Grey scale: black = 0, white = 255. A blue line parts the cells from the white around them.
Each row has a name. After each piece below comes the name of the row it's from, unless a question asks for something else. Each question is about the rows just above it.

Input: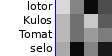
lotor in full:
[216 132  10  77]
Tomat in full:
[185 112 155 125]
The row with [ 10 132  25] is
selo
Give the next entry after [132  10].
[77]

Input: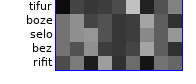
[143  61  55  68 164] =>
bez
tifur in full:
[ 12  68  55  61  76 193  34  82 129]
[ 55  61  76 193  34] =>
tifur
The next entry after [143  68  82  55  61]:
[164]

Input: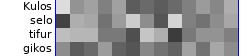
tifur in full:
[190 182 182 121 121  79 197 174  60 121 147 147 128]
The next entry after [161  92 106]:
[92]
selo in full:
[ 66 174 167 114 155 204 141  85 212 128 114 141 167]
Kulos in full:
[220 147 161 128 161  92 106  92 106 128 155 135 174]

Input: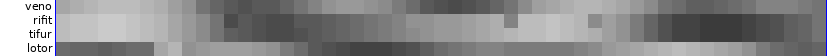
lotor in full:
[108 101 101  95 101 108 108 166 181 146 153 159 159 159 153 146 123 108
  89  81  75  67  67  67  75  81  95 108 116 123 131 131 123 123 123 123
 123 131 139 153 159 166 174 181 188 181 174 166 159 146 123 108 101  95
 101]
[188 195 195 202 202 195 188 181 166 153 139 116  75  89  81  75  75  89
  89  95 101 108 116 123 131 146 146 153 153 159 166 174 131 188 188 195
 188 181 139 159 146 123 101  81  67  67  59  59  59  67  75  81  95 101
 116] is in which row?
rifit

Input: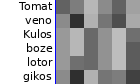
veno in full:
[139  47 177 117  78 169]
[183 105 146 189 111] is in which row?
Kulos
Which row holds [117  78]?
veno
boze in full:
[153 183 105 146 189  92]
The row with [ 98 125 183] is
Tomat

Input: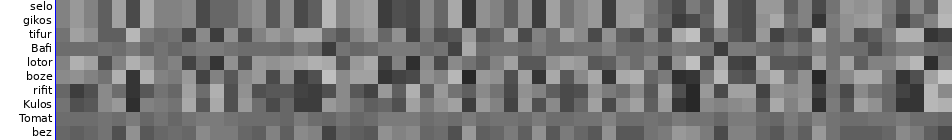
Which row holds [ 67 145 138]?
rifit
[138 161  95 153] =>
Kulos
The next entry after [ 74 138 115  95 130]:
[161]

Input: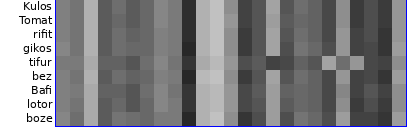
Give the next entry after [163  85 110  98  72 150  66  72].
[53]
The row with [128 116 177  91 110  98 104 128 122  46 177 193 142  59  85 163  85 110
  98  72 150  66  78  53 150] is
rifit

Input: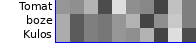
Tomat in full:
[150 143 179  76 222 143 135  68 193 127]
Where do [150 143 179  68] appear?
Kulos
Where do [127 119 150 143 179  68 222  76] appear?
Kulos
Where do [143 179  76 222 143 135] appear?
Tomat
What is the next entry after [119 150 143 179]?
[68]
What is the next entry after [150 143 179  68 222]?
[76]
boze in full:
[172  91 127 119 150 179  68 143 200 127]

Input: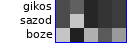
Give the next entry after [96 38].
[52]
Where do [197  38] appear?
sazod
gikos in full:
[75 96 38 52 60]

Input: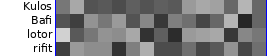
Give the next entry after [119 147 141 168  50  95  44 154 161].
[168]
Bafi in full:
[ 83  63 147 119 154  83 135  56 127 111  70 103 181  38 103]
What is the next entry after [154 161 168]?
[56]
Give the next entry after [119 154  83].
[135]
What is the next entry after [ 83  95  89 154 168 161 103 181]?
[103]
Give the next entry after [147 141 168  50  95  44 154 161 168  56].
[135]
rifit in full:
[ 63 154 141 141  50 127 174  76  76 111  70  89 147  70 111]

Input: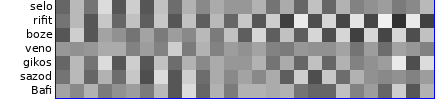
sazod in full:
[116 185 102 178 109 199  78 220  86 206 109 171 137 163 137 171  94 206
  78 199 109 178 145 137 145 130 157]
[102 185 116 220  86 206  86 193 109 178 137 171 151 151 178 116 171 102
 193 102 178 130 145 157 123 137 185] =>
selo

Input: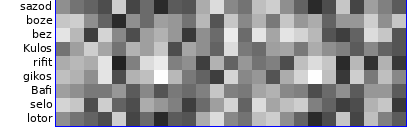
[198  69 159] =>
sazod
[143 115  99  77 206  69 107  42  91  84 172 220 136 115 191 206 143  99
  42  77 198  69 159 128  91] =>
sazod

